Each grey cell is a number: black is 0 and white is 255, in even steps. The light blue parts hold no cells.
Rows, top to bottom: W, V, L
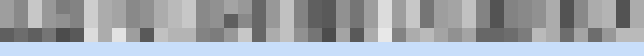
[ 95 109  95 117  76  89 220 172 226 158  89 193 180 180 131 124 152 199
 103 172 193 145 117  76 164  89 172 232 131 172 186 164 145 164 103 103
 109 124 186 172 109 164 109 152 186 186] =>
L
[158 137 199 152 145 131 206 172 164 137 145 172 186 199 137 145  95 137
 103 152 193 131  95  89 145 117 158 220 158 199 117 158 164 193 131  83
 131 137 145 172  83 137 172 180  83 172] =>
V
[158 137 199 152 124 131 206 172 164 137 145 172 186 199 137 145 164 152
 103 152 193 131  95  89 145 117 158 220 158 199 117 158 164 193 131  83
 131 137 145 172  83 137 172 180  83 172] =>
W

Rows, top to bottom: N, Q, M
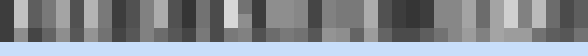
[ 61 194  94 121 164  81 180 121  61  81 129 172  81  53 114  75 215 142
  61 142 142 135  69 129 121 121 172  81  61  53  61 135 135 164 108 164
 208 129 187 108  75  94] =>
Q
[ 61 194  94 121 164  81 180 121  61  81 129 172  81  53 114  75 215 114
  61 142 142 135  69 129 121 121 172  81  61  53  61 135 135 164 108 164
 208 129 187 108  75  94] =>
N
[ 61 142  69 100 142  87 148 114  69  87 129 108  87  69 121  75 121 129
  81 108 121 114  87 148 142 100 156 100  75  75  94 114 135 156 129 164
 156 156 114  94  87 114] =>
M

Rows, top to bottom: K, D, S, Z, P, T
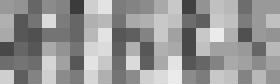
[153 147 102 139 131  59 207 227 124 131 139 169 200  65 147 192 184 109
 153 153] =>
K
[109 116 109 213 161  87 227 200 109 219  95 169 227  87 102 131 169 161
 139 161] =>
P

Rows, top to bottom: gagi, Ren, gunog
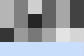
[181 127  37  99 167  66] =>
Ren
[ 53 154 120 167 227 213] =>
gunog

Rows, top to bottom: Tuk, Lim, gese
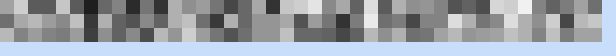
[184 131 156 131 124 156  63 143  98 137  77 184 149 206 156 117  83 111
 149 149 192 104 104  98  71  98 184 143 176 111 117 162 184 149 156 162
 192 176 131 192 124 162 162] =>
gese
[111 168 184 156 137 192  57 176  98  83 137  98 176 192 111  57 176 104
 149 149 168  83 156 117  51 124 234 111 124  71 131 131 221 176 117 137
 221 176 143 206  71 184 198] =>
Lim
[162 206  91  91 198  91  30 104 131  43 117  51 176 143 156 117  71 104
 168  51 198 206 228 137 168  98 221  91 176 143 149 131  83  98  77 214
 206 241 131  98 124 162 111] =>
Tuk

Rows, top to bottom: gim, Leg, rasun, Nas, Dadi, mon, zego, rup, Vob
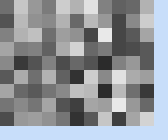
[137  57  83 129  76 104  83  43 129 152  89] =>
Dadi
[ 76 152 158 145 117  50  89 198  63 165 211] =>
Vob
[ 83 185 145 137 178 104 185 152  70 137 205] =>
Leg

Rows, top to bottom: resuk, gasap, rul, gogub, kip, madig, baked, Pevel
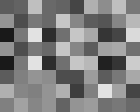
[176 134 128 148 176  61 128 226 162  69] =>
baked
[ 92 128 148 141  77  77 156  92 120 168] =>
madig
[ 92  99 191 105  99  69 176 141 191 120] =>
resuk
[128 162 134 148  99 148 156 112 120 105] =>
Pevel
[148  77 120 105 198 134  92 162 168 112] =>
gogub

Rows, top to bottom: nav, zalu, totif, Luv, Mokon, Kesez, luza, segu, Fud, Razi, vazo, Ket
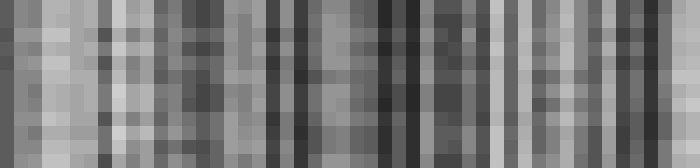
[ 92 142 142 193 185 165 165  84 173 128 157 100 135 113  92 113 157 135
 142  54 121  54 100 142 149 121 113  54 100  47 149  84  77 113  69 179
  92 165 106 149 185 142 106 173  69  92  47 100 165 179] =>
Fud
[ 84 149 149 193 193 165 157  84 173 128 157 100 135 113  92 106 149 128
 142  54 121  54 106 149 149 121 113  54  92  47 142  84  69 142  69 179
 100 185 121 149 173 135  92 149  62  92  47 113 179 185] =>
totif
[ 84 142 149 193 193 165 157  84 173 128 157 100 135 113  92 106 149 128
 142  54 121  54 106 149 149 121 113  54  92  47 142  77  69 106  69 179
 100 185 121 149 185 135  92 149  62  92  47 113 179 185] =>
Mokon
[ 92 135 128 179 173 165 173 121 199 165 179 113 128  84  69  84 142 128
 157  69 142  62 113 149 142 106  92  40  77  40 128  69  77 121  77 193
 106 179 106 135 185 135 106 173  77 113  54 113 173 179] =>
Luv
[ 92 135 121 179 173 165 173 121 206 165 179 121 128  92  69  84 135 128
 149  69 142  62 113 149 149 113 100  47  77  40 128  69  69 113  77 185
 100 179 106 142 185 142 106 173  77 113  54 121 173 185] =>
luza

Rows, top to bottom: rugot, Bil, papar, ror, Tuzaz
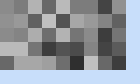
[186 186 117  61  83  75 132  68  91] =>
ror
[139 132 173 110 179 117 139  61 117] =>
papar

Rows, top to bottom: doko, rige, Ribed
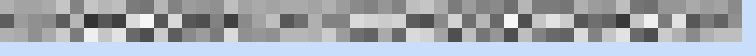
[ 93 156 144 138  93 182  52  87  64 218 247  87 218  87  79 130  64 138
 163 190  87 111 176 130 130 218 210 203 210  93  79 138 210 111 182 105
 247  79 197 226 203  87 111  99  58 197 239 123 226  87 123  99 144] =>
rige

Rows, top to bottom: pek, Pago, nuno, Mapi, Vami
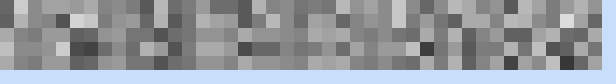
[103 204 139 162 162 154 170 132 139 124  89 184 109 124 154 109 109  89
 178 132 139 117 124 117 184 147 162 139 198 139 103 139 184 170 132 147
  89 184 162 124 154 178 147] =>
pek
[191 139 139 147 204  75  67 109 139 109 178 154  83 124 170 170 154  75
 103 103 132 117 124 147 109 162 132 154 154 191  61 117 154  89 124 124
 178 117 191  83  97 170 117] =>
Mapi
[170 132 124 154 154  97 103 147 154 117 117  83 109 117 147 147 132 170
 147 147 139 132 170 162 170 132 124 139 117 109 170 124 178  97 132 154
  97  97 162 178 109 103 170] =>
nuno

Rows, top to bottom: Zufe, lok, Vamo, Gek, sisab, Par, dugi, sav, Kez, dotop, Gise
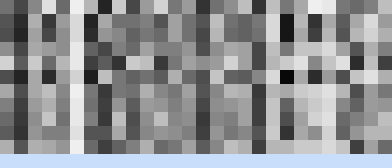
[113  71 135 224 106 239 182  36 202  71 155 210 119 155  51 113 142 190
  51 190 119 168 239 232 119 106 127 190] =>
Zufe
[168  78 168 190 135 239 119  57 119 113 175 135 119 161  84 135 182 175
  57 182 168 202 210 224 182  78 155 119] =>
dugi
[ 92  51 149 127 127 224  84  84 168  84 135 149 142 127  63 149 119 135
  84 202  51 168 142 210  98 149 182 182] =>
dotop
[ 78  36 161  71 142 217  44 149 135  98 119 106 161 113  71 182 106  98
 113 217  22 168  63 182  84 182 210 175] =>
Vamo
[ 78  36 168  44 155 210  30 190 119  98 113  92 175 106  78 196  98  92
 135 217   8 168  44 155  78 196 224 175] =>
Par
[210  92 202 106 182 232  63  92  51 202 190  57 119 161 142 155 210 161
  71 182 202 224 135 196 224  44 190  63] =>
sisab

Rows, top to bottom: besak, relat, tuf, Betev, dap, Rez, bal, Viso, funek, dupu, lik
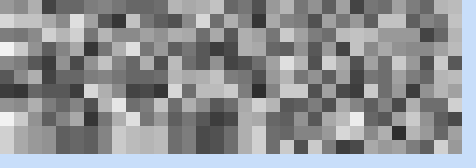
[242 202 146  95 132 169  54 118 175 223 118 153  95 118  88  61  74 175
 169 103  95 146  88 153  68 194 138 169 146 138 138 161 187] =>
Betev
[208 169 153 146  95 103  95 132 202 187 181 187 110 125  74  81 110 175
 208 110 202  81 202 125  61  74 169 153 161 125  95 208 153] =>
lik
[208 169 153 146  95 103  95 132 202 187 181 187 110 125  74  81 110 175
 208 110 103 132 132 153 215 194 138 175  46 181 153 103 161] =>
dupu

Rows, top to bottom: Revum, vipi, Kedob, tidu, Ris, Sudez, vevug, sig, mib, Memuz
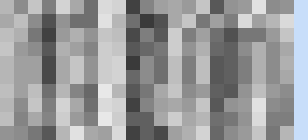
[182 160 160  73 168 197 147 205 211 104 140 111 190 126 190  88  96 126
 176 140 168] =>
Sudez
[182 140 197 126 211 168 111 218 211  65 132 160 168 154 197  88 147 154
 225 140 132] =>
sig

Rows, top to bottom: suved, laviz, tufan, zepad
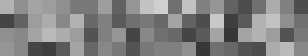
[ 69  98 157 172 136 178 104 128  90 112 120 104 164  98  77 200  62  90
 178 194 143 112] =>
laviz
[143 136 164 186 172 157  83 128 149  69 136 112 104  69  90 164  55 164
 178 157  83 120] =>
tufan

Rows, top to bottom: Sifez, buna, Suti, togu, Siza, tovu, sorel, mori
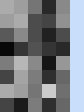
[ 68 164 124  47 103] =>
tovu
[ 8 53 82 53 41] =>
togu
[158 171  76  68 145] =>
buna

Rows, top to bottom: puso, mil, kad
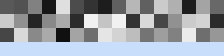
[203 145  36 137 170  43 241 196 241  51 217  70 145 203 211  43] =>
mil
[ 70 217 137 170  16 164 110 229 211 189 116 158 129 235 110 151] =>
kad

